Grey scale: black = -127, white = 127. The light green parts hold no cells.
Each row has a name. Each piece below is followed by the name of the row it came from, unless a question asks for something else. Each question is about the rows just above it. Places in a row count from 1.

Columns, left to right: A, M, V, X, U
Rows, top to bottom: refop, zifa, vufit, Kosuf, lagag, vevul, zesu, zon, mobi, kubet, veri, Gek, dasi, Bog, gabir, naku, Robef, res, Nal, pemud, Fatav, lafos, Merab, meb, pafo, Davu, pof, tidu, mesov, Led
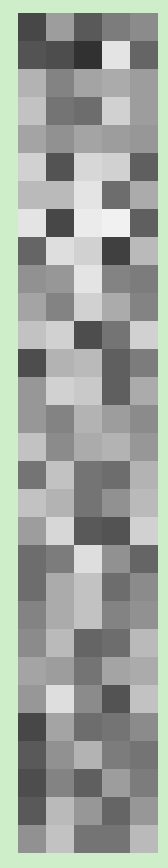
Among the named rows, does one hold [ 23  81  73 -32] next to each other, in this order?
yes
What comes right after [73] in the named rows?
[-32]

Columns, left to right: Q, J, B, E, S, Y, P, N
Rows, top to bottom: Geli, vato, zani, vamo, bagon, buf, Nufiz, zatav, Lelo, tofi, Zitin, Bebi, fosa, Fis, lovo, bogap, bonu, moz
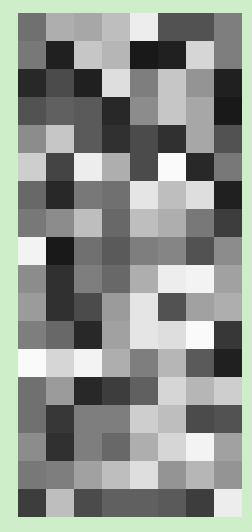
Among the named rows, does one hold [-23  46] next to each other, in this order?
yes
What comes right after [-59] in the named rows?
[109]
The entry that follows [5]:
[-45]

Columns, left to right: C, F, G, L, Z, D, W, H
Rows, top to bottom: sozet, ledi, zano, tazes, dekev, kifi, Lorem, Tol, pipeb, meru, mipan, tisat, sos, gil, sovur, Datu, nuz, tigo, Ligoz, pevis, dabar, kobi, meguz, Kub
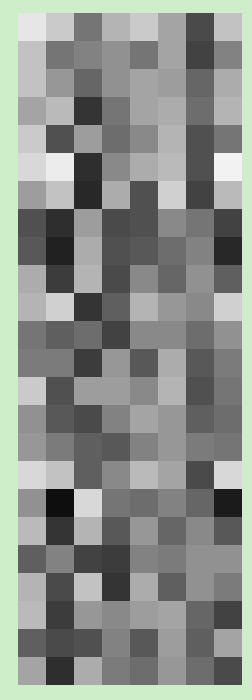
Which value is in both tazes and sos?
[44]
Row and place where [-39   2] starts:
Datu, 4
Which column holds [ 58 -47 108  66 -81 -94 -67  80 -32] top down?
F
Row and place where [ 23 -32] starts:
sovur, 6

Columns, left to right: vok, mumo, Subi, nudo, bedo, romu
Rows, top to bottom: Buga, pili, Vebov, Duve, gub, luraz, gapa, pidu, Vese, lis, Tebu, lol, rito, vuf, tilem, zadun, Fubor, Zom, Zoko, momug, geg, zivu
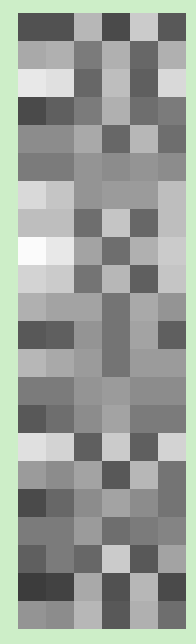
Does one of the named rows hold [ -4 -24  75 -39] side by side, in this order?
yes
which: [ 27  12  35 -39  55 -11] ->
Fubor

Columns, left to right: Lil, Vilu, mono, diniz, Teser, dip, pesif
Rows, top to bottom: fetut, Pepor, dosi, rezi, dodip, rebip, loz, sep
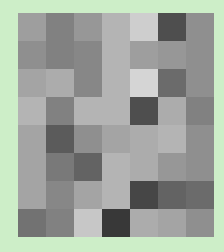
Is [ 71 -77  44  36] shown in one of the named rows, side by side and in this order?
no
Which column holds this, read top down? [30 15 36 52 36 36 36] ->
Lil
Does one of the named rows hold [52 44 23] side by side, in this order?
yes
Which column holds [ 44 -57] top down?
Teser
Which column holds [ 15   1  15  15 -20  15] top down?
pesif
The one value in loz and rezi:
[52]
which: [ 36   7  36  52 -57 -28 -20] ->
loz

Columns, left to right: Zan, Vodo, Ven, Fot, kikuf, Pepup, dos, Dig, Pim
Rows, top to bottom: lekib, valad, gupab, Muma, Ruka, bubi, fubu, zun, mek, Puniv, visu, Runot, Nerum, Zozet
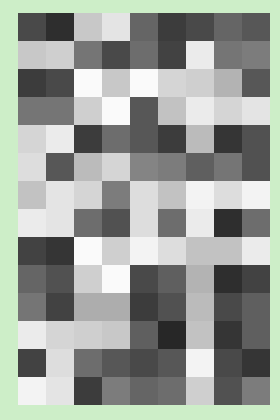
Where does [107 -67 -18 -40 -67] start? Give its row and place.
Ruka, 2
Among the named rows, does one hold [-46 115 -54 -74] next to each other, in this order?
no
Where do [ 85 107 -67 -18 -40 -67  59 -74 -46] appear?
Ruka
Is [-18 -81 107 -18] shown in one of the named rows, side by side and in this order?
no
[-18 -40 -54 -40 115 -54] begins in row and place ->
Nerum, 3

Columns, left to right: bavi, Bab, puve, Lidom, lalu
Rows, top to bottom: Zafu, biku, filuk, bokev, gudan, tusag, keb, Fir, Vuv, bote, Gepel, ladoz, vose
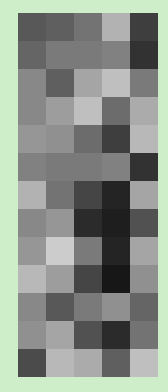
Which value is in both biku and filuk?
[-5]
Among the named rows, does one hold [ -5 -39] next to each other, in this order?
no

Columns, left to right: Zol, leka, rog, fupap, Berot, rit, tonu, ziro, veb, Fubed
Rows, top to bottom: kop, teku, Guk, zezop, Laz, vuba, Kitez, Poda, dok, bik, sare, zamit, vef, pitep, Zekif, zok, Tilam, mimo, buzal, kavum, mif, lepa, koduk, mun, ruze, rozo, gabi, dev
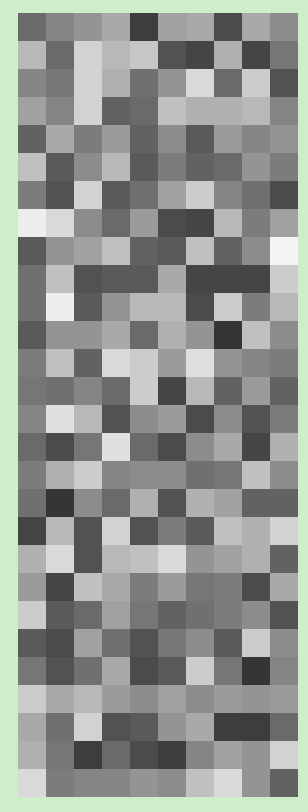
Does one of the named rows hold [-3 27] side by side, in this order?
yes
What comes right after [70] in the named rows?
[-45]
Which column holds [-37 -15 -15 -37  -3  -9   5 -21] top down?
Zol
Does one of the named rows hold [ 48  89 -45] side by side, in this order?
yes
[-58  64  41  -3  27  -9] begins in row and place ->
mif, 2
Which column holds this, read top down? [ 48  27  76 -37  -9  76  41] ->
Zol
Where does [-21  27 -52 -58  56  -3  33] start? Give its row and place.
Poda, 4

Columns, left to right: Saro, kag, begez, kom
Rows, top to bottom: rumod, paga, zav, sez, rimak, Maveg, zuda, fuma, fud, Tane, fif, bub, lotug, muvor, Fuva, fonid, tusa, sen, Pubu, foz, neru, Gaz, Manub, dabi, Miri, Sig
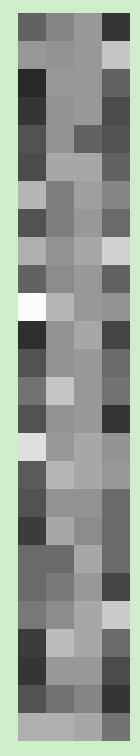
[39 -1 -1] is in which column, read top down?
kag
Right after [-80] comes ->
[18]
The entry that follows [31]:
[5]
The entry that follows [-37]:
[53]
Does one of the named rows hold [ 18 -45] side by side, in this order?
no

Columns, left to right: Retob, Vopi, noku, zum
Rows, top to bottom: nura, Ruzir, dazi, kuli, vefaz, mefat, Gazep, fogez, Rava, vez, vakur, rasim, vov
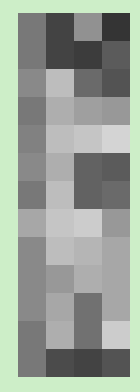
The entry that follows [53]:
[39]
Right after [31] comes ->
[24]
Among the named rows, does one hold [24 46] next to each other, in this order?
yes
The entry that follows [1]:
[61]

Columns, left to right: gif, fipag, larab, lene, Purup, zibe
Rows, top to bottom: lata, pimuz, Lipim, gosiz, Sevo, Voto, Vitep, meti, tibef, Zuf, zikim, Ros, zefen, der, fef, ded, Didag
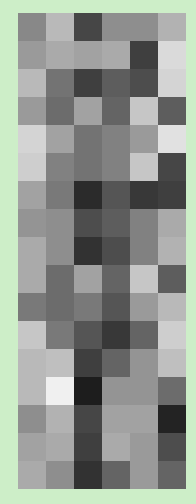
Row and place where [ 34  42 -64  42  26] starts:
ded, 1
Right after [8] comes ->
[57]

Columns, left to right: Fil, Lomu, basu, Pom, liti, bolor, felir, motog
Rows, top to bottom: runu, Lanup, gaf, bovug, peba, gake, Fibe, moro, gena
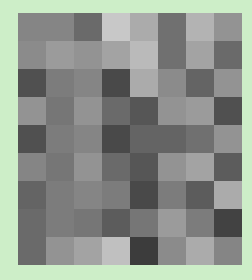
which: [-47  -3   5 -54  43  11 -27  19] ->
gaf
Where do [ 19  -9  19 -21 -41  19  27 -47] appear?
bovug
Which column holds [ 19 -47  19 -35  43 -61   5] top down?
motog
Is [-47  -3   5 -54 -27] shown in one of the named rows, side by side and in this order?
yes
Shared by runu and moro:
[-21]
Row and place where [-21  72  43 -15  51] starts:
runu, 3
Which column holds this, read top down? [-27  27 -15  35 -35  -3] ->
felir

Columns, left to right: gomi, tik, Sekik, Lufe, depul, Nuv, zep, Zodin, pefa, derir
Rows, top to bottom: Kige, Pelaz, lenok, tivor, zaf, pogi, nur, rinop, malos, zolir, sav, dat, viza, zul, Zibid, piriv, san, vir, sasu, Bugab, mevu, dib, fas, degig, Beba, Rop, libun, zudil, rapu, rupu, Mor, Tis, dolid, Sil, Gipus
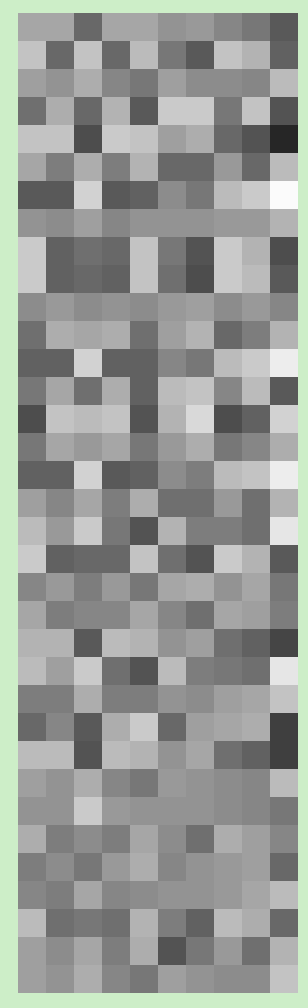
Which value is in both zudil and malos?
[-8]
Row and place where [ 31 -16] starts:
fas, 7
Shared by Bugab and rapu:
[74]

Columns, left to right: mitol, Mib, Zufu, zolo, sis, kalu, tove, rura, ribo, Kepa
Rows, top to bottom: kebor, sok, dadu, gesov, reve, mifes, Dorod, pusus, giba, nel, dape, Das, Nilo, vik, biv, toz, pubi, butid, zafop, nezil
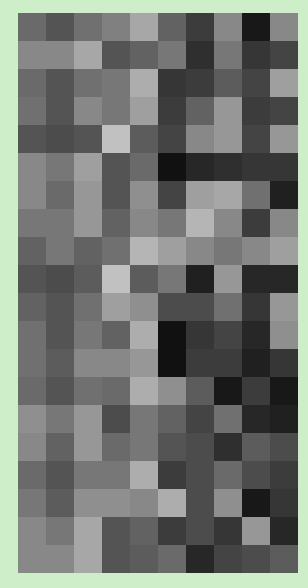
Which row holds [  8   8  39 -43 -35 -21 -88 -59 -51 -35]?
nezil
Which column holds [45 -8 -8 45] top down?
sis
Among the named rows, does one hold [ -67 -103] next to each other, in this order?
yes
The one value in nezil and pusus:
[8]
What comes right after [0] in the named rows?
[39]
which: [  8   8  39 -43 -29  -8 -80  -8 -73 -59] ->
sok

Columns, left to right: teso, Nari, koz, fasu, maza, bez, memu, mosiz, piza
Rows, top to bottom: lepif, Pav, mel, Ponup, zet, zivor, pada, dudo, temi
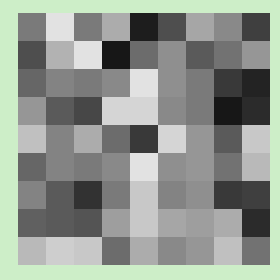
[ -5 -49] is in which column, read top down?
teso
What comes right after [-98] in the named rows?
[-49]
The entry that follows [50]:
[98]

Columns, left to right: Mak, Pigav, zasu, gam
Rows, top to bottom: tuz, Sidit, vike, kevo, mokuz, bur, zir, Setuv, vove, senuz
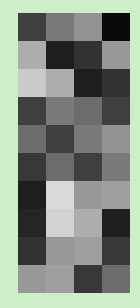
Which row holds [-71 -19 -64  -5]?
bur
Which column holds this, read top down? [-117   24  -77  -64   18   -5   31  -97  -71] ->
gam
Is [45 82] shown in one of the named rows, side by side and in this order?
no
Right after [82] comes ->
[45]
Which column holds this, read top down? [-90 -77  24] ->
Mak
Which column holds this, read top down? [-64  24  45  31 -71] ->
zasu
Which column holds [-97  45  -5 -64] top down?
Pigav

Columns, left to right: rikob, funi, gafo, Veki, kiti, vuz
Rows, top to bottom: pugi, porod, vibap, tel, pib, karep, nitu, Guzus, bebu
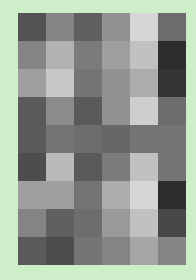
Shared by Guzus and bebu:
[4]
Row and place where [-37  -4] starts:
karep, 3
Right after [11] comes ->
[-37]
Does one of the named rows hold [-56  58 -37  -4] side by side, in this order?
no
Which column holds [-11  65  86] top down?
kiti

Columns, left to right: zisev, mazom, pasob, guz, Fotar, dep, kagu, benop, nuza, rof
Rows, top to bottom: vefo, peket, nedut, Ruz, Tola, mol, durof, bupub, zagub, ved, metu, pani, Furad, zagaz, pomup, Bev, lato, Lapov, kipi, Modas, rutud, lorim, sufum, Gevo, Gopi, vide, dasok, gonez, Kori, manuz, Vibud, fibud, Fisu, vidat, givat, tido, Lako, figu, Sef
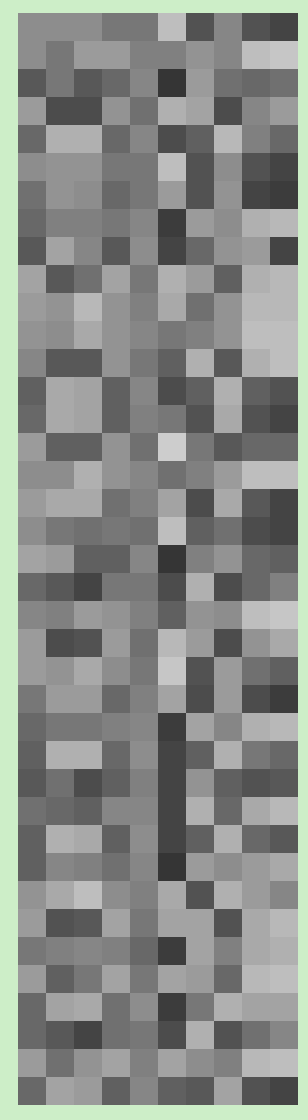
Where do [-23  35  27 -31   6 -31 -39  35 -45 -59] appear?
Sef
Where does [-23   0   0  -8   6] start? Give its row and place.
bupub, 1
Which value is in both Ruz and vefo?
[6]
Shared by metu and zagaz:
[41]
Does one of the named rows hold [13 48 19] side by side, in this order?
yes

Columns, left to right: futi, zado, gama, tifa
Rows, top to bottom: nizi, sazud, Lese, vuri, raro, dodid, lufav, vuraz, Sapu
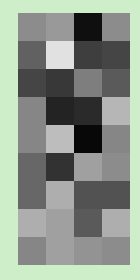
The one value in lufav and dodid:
[-24]
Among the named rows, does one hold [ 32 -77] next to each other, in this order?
no
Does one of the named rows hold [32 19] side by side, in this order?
yes
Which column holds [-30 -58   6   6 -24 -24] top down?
futi
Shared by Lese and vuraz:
[-37]

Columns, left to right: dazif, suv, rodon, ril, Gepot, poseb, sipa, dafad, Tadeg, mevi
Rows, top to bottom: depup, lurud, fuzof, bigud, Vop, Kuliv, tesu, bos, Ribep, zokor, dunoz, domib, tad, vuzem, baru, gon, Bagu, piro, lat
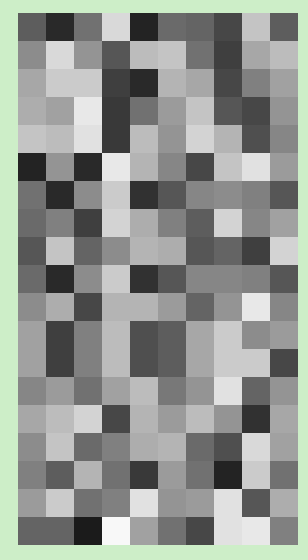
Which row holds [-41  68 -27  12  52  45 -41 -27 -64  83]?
Ribep
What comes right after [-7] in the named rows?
[20]

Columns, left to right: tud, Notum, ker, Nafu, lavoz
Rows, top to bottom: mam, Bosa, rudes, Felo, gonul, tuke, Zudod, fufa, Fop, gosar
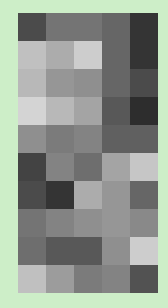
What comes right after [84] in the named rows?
[56]
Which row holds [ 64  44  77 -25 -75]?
Bosa
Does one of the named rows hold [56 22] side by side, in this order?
yes
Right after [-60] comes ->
[3]
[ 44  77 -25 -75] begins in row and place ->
Bosa, 2
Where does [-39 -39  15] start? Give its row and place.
Fop, 2

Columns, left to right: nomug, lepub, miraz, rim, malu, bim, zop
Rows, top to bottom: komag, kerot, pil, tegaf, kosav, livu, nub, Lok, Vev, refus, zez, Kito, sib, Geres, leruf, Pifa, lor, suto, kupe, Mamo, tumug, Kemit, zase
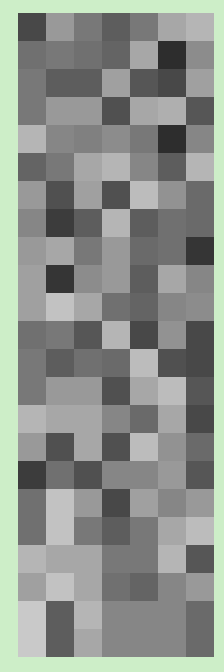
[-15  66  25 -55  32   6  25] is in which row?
suto
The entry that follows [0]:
[12]
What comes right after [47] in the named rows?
[-41]
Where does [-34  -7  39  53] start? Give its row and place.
komag, 4
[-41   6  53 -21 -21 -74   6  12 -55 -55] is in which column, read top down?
zop
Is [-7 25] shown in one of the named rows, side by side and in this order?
yes

